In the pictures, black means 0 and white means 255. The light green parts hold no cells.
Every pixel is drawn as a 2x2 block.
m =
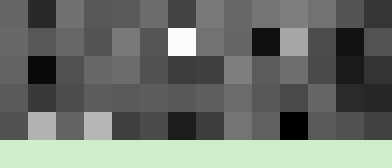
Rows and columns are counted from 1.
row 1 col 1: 102
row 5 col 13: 81
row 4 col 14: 38
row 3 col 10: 91
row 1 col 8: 121
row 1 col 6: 108
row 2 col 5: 121
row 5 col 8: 61
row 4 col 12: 102
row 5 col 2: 178
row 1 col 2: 41
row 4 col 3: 77
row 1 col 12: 114
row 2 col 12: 76
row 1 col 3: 113
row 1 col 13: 84
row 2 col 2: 87
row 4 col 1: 90
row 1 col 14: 53

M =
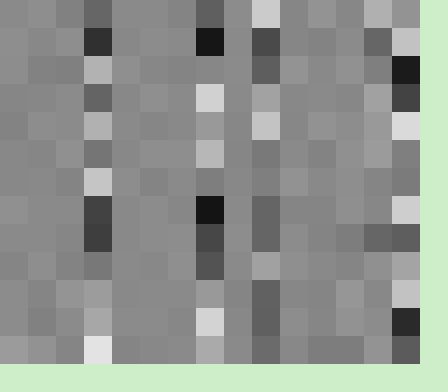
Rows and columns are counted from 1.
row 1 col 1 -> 138
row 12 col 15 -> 42
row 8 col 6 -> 140
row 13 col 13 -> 125
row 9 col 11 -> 140
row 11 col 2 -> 133
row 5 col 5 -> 138
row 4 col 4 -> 100
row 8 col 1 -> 144
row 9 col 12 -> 132
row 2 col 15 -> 194
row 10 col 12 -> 137
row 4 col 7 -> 138
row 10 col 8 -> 83
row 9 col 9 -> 141
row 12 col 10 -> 96
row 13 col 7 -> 138
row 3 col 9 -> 139
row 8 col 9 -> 138
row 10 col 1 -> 133
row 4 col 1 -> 134
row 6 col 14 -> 155
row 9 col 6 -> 140
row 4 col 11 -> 136
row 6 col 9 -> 134
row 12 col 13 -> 146
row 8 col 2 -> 138
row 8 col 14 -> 135
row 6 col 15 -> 127
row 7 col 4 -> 197
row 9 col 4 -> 62
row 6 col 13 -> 144
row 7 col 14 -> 133
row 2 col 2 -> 136
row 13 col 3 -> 133
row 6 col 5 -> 136

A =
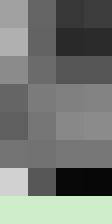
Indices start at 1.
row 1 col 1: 161
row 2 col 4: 43
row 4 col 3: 128
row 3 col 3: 85
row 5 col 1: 95
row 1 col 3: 55
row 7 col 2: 87
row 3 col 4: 85
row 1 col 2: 100
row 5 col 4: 139

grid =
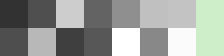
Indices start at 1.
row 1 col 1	50
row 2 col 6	136
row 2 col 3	63
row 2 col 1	78

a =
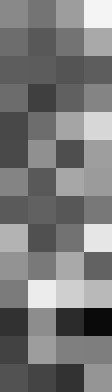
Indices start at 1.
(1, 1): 137
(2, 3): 115
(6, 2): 144
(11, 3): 207
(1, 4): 244
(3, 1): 93
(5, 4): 215
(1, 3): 157
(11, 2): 236
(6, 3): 78
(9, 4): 230
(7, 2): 89
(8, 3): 87
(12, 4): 10
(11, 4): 185
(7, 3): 167
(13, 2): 157
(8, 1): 90

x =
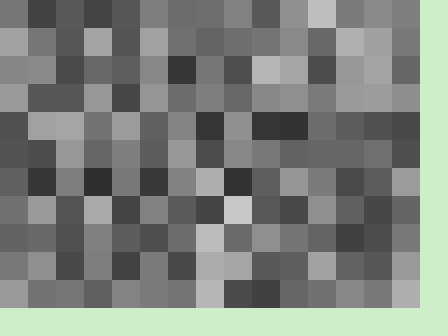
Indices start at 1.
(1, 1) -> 118
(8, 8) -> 69
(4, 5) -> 70
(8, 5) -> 68
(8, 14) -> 71
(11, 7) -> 116
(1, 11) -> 144
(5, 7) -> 132
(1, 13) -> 123
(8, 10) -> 88
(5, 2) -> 161
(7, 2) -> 55
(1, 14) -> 138
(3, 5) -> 94
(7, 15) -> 155
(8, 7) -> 91
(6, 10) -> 120
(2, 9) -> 110
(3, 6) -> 135
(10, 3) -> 73
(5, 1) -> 81
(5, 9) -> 144
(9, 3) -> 80
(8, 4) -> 169
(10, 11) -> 95
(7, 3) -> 126
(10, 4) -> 126
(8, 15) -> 101
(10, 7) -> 73
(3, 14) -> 164
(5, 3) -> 165
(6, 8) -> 76
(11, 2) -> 114
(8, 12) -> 143
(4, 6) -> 149
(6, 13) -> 102

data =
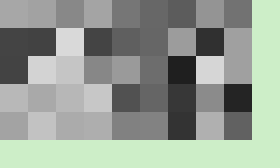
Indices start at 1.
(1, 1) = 167
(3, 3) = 197
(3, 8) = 214
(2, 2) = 66
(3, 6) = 109
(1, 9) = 114
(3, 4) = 135
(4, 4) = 199
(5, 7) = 51
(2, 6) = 102
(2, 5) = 95
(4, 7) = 55
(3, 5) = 154
